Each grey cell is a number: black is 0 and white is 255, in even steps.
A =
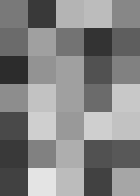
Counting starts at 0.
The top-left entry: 121
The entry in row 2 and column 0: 44
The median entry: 135
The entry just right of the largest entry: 188
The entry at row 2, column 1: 147
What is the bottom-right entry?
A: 166
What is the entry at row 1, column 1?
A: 160
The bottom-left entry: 65
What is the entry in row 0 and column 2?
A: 180
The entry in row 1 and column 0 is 107

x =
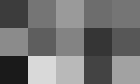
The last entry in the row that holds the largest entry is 162
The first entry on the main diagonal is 60
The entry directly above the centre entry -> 154
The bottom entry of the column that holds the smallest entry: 26
